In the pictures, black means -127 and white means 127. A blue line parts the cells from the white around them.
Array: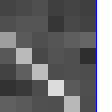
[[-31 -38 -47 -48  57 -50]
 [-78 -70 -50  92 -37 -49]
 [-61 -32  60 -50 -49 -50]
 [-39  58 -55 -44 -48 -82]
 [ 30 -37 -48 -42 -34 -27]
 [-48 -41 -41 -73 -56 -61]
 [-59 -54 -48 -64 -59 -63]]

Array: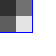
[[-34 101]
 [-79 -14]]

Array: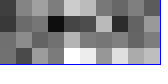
[[ -14  -52   28   -5  126  109   24   96   43   62]
 [ -16   12  -28  -14   52   -3   -9    0  -26   -2]
 [ -71  -19   -8 -113  -58  -50   58  -83  -28   25]
 [ -63    4   31   -2   76   59   -7  -24   -1  -36]]

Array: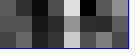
[[ -58  -24  -94  -75   73  -47   -1  -54]
 [ -44  -45 -102  -85   20  -80  -83  -34]
 [ -37  -78 -116  -48   93 -126  -39   13]]

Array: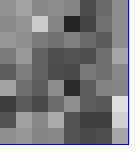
[[ 16  22   5   8 -43 -55 -49  37]
 [-42  32   8  41 -42 -62 -63  79]
 [-66 -37 -52 -18  13 -34 -39  96]
 [ 36 -17 -32  12 -83 -35   2   5]
 [-34  -1 -29 -51 -52  -6 -16   8]
 [ -4  24 -29 -49 -44 -48 -16  37]
 [ 21  15  -3 -12   0 -20 -36  12]
 [  9  19  75   5 -90 -59 -13  11]
 [ 18  36   7  12   3 -51 -20  12]]

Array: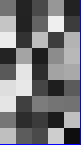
[[  63  -35  -53   78 -113]
 [  -9  -83  -68 -100   64]
 [ 101  -63   -3  -11  -13]
 [  94  104  -58  -97  -36]
 [ -38  101  -82   35   41]
 [ -92   36  -98   12   56]
 [ 107  -77   61  -66   51]
 [  69  -93  -27  111  -67]
 [ -12  -92  -53   23  -93]]

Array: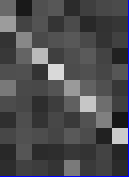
[[ -82  -62  -66  -75   -5  -69  -61  -84]
 [ -87  -42  -84  -82  -72  -76  -60  -90]
 [ -56  -46  -50  -58  -38  -51  -94   75]
 [ -80  -49  -76  -56  -70  -45    0 -105]
 [ -51  -56  -82  -66  -31   70  -17  -63]
 [  -6  -54  -55  -43   26  -29  -47  -72]
 [ -48  -47  -76   89  -51  -47  -57  -41]
 [ -71  -27   58  -64  -49  -37  -60  -94]
 [ -76    8  -53  -45  -39  -54  -76  -62]
 [  28  -60  -44  -75  -52  -87  -77  -73]
 [ -22 -102  -47  -40  -84  -64  -55  -52]]
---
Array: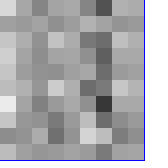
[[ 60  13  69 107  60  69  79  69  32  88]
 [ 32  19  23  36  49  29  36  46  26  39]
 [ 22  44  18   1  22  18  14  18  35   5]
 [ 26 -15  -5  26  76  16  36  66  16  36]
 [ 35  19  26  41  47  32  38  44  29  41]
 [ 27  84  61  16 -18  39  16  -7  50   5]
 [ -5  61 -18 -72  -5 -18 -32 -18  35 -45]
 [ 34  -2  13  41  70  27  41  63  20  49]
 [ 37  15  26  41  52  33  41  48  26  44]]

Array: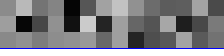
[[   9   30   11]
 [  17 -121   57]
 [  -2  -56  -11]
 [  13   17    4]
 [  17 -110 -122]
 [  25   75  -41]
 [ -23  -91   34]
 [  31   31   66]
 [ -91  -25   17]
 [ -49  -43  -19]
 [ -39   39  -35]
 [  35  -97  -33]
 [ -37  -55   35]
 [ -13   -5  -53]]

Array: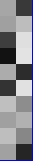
[[  33   62   32   63  -76   44 -109  -65   32   38]
 [ -90    7   49   13   97  -83   99   95   61  -70]]

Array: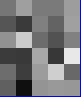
[[ -31  -18  -68   18  -42   -9]
 [-112  -66  -70   75  -69   31]
 [  20   28   39  -19    0   -5]
 [  25   79  -72  -45  -28   -5]
 [  23  -23  104    1   32   29]]

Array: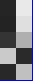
[[-87  74 -75 -92 -90]
 [ 64 -85  47  95 105]]

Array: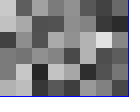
[[ 50  -4  -4 -61  65  73]
 [ 61  71 -11  14  41 -33]
 [-72 -89  16 -45 -47  33]
 [-39  67   4  42 -45  -4]
 [-65  39 -54  17  14  17]
 [ 25 -81  51  51   3 -40]
 [  1 -45 -49  97 -70 -61]
 [-55  -9 -34   7 -84 -22]]
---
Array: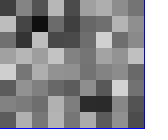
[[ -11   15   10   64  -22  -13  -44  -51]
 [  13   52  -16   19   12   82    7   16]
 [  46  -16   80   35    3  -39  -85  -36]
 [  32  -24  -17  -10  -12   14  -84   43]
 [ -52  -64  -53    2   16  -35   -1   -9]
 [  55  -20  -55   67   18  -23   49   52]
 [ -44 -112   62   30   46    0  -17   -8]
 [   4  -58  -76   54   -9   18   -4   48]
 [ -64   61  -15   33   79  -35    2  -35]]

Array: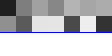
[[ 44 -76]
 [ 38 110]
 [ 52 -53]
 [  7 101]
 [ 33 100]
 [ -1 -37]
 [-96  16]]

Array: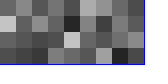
[[-51 -37  10 -54]
 [-22  -4 -16 -91]
 [ 18 -63 -43  32]
 [ 44   3 -25 -41]
 [-49 -89  67 -22]
 [-11 -29 -48  -2]
 [-41  13 -55 -70]
 [  8 -32 -42 -60]
 [-24  68 -29 -49]]

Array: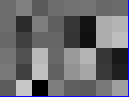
[[ -20   52   62 -104  -95   31]
 [ -23   46   46  -73  -69   -6]
 [ -11 -107 -110   52   39  -34]
 [ -13  -73  -76   27   20  -33]
 [ -18  -32  -25  -22  -29   -2]
 [ -36   -2  -26   57   64 -126]
 [   0  -84  -64  -47  -64   70]
 [ -19  -19  -22  -11   -7  -35]]

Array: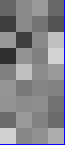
[[-22 -44  63  83  25   2 -13 -21  46]
 [ 26 -11  10   1  13   4  15   3  17]
 [  9   9 -66  18  65  -5  12  26   7]
 [-26 -65  23 -79   0  22  18 -21  81]]

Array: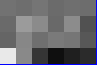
[[ -18  -46  -40  -84]
 [ -16   12   -9  -96]
 [ -20  -22   -5 -112]
 [ -10   11  -16  -74]
 [ -17   27    7    9]
 [ -13  -21  -26  105]]
